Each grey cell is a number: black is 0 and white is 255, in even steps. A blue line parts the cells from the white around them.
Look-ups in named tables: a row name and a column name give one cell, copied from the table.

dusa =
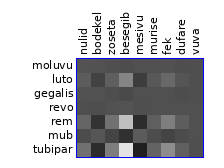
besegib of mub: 48
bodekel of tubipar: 44
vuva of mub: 80
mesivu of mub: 91
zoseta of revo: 81
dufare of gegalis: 77
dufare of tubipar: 95
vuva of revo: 80
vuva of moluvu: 79
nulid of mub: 76
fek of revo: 80
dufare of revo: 80
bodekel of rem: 51
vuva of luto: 79
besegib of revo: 83

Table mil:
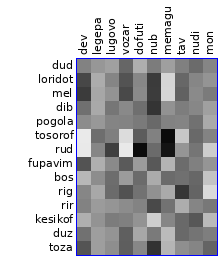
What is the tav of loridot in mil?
103
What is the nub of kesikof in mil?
206
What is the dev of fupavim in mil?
83
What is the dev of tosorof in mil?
234
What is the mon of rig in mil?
218
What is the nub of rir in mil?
73
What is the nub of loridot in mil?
59
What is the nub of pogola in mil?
105
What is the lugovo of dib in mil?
118
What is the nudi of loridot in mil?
134
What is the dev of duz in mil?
113
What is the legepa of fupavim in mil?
175
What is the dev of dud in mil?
130
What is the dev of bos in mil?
183
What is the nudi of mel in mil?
138
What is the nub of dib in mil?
52
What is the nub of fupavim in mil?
88
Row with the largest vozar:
rud

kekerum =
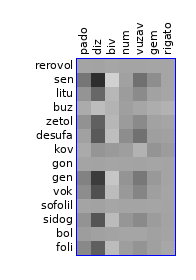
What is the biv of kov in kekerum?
154
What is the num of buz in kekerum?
159
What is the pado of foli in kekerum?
137
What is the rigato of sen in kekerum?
165
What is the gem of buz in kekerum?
173
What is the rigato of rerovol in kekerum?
165
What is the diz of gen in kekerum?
60
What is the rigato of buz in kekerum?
178
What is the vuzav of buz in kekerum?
166
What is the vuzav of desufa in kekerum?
113
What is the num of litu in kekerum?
156
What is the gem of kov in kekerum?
148
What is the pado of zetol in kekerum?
146
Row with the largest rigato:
buz

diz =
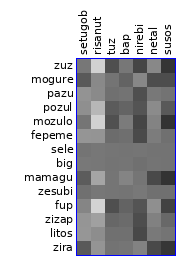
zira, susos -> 54
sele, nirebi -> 117
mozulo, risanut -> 209
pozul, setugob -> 143
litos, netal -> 121
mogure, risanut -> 137
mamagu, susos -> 51
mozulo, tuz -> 80
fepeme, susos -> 112
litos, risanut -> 141
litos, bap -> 112
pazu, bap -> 115
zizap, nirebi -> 77
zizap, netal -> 129
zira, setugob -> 89
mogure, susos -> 77
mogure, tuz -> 116
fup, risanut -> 211
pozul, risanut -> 183

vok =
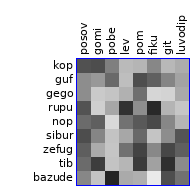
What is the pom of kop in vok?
181
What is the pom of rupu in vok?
142
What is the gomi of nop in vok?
95
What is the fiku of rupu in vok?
41
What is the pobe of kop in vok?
127
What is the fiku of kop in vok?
135
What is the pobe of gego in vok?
196
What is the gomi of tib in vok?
61
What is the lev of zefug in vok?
113
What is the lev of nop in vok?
114
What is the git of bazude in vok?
78
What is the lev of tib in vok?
182
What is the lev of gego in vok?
177
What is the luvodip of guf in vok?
163
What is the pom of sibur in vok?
104
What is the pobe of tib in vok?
195
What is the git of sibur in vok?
141

